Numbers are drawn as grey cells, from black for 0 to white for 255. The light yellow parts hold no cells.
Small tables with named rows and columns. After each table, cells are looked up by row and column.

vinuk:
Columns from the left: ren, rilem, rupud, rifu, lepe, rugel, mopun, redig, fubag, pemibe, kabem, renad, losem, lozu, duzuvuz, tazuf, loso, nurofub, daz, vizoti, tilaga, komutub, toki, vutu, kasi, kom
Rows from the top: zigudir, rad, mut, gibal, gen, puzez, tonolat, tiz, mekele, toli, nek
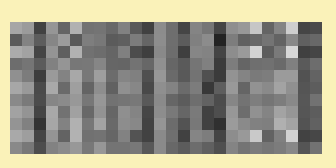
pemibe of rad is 95
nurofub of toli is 68
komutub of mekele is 127
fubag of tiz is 102
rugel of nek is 152
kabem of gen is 128
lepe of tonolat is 139
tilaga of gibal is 111
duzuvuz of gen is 89
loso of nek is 96
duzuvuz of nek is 92
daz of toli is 141
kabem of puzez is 135

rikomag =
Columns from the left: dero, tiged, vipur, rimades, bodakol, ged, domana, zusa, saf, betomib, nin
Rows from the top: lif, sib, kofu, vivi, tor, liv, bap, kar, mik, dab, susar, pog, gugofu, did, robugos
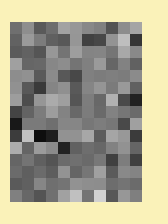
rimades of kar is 157
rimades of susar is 139
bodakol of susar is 34
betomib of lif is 141
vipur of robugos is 84
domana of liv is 133
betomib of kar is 118
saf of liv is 123
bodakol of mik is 134
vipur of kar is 124
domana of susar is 110
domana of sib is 65
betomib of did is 116
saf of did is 109
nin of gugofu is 132
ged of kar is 104
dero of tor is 141
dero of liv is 145
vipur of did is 134
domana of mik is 119
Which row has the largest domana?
dab

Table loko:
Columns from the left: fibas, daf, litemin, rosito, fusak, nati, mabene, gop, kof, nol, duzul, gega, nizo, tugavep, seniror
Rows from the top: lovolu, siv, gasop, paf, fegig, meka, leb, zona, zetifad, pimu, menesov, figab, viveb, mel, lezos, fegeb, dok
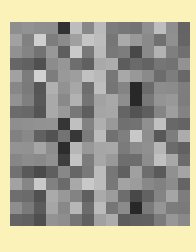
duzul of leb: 40
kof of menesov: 168
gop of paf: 169
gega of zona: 94
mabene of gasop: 120
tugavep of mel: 140
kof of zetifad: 153
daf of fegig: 124
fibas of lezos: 110
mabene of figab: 124
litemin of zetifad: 146
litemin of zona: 84
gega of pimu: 142
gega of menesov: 144
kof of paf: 173
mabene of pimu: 124
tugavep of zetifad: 104
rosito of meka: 176
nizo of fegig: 108
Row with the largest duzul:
pimu

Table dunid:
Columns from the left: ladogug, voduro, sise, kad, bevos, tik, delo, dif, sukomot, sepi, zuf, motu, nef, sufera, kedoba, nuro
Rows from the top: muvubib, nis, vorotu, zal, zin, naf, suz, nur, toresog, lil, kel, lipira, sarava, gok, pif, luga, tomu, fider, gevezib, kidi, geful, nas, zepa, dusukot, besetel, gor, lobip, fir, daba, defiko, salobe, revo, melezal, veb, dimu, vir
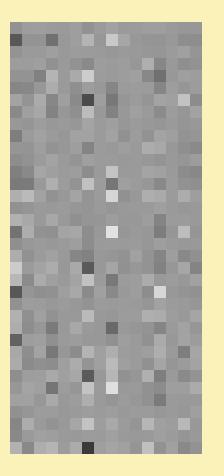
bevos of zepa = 158
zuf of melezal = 155
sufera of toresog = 154
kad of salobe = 117
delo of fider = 141
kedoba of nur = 150

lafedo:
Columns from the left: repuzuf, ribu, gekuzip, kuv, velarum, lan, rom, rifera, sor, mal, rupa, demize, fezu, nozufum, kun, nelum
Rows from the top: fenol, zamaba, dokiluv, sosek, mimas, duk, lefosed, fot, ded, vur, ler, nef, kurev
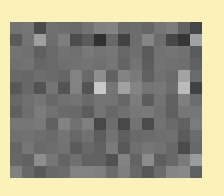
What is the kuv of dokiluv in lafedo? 105
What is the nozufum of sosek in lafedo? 112
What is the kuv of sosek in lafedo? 105
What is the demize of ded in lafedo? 75
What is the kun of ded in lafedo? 97
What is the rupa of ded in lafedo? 114
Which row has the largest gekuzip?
zamaba

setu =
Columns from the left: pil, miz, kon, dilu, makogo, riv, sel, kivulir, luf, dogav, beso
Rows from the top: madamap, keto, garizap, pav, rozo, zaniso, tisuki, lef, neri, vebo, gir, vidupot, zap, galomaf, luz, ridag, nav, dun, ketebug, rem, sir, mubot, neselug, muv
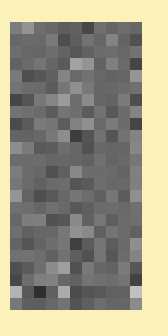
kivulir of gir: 104
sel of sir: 120
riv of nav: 138
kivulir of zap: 108
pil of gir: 141
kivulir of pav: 98
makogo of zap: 95
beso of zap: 128
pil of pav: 98
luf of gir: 102
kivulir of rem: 116
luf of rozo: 99
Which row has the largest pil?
neselug

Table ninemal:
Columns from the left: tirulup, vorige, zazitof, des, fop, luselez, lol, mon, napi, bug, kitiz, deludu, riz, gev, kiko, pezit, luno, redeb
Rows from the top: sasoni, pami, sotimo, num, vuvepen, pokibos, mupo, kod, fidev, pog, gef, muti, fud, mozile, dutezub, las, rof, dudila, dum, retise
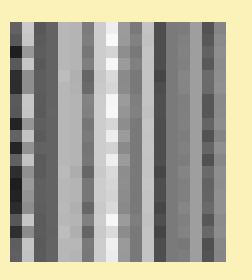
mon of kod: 205
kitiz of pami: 129
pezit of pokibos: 158
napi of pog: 237
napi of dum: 240
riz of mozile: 78
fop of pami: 183
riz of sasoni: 78
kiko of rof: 128
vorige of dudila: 140
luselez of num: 180
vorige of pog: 195
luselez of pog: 180
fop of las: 185
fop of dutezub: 183
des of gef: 99
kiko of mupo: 127
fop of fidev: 183
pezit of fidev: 158
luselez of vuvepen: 176

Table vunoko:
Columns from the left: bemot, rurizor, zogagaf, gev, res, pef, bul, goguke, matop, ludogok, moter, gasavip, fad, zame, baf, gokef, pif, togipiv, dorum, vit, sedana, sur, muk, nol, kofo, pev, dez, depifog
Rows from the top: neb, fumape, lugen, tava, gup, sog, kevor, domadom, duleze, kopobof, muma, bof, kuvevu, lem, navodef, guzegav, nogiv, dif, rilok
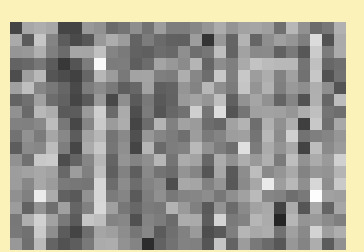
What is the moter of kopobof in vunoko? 80
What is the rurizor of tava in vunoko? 104
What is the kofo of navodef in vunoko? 121
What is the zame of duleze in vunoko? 129
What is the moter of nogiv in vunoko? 80
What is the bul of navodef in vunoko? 146
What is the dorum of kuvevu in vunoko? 89
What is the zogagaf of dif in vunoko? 202
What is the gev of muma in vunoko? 188
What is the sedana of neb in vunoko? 165
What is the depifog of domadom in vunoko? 110
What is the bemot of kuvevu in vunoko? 157
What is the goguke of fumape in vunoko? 153
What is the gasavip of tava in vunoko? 108
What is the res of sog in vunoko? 102
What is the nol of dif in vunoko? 160
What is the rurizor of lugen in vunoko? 152
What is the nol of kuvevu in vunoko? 169
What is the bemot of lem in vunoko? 156
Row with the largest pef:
lugen

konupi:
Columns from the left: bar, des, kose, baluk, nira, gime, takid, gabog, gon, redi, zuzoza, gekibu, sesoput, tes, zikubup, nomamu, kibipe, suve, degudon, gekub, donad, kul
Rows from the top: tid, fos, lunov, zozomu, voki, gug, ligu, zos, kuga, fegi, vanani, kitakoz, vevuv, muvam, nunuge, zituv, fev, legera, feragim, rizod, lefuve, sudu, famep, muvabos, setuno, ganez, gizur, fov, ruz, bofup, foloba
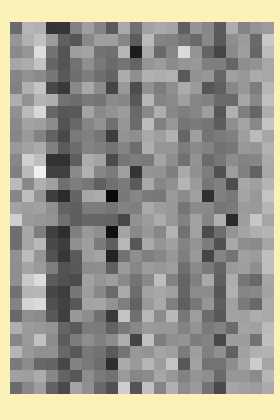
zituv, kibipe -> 137
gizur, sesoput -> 126
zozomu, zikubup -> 149
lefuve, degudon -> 154
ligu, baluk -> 174
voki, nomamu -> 146
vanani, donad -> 149

